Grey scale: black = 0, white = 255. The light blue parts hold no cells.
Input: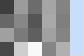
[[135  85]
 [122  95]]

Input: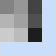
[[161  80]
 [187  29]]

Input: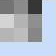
[[179 143]
 [189 134]]

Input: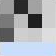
[[190  30]
 [206 202]]

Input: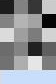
[[180 164]
 [159 124]]

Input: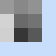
[[106 115]
 [ 54  88]]

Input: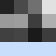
[[157  61]
 [ 68  26]]
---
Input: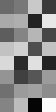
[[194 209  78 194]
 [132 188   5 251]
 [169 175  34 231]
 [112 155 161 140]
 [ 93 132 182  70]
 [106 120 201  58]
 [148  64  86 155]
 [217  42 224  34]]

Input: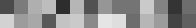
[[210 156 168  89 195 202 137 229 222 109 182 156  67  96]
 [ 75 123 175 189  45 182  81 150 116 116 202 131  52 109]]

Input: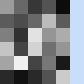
[[164 240  68 120  25]
 [156 104  55  83  12]
 [ 91  76 104 188  91]
 [196  68 211 112 149]
 [127  49 226 149 172]
 [ 41  18  41  83 203]]

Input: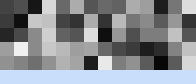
[[158 240 138 199 185 158 164 105  73  59  29  44 131 193]
 [145 131 111 145 178 164  29 233 125 145  91   7  91 215]
 [ 67  79  22 215 105 172  85 105  98 172 158  29 118 221]
 [ 37  73 138 207  98  85 221  15 151  79 125 125 193  85]
 [ 59  15 199 193  67  51 172  51 185 118 138  91 151  51]]

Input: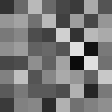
[[129 192  84 135 170 150  98 200]
 [150 163 113 185  64 157  71 150]
 [143 157  98 105  84 224  19 121]
 [121 135  77  64 208  50 185 170]
 [ 58 129 135  44 177 113 129 143]
 [ 90 121  90  90  77 177  37 121]
 [ 50 105 185 105  71  58 170  84]
 [ 71  77 143  98 163  11 224 113]]

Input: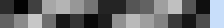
[[ 98 139 199 110  23  52   9  30 145 186 159 131  58  23  77]
 [ 44   2  64 167 180 151 116  36  36  85  98 159 192  85  15]]
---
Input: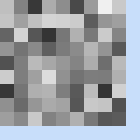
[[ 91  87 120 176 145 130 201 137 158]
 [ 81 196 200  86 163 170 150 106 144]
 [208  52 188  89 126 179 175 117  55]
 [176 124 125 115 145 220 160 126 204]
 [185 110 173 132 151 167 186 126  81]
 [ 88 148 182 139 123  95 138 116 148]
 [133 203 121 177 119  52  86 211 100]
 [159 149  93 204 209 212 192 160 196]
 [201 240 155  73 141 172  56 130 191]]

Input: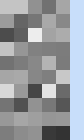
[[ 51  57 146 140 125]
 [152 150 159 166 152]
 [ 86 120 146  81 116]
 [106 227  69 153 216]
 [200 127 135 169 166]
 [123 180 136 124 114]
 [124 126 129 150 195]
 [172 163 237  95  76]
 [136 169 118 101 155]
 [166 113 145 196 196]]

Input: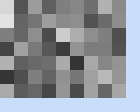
[[166 102 162  74 149  71 103  92 170]
 [149 185 160 119 145 100 127  79  54]
 [147 134 168  52 171 110 105  96 177]
 [ 82 125 124 147  61  88 121 160  68]
 [ 79 127 142 173 204  75 142 102 127]
 [141 107  83 142 138 157 116 101 226]
 [138 177 110 135 127  95 156  84 215]]

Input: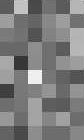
[[135 109 109 141  73  99]
 [109 160 133 163 109 152]
 [123  91  94 164 118 110]
 [148 106 147 128 120  63]
 [ 84  98 119 239 121 159]
 [157 146 111 140  55 168]
 [182  92 111 142 104 104]
 [180 143 130  82 114 122]
 [113 157 136 101 110 158]
 [181  91 113  74 194  93]]

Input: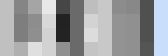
[[ 85 144 147 200 196 106 144 210 223 176 192]
 [ 80 144 147 200 220 106  35 210 143 126 192]
 [ 80 144 147 200 211 106  34 216 141 126 192]
 [ 80 136 140 200 190 106  70 232 165 133 192]]

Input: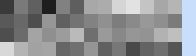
[[ 85 111  99  73 119  96 149 112 102 165 162 180 216]
 [191 178 147 150 136 154 111 186 156 143 164 107  78]
 [123 143 152 138 125 144 130 115  96 150  78 104  89]
 [181 167 196 226 213 172 168  94 129  30  96 122  58]]

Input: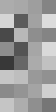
[[118 143 173 197]
 [208 164 148 138]
 [145 153 190 198]
 [193 171 103  56]
 [217 166  84 142]
 [132 142 184  73]
 [220 162  91 213]
 [132 158 168 172]]
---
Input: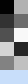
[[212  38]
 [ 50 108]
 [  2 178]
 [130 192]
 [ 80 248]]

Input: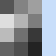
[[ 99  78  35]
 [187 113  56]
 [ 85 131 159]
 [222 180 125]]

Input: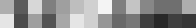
[[229  75 159  83 167 229 208 151 105 119  63  40  63  55]
 [174  91 215 127 159 190 208 244 127 196 135 111 111 174]]

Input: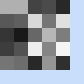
[[ 53  25 103 183 125]
 [ 61  82 237 133 245]
 [ 88  95 217 117 224]
 [117 109  40 149  47]
 [176 176  67  75  40]]

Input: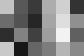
[[201  23 102 124 181 137]
 [108  82  38 165 222 144]
 [195  88  58 173 208  51]
 [ 45 130  64 158 242  96]]

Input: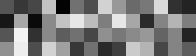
[[ 85  55  71 195   3 113  77 210 152 106 120 218  49  35]
 [ 23 167  10 138 195 231 188 126 231 167  42 132 180 126]
 [144 237  77 210 160  55 113  42  63 203 180  71 132  93]
 [ 85 243  49 138  93 113  71 144 120 138 152 100 132  35]]

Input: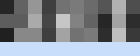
[[ 93  93 170  70 198 130  99  38 163  45]
 [ 38  99 150  63 114 122 107  85 177  78]
 [ 32 136 136  63 163 114 122  45 190  57]]

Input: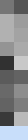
[[118  85]
 [ 91  99]
 [ 99 125]
 [105 141]
 [177 156]
 [177 163]
 [148 170]
 [ 57 185]
 [ 49 200]]
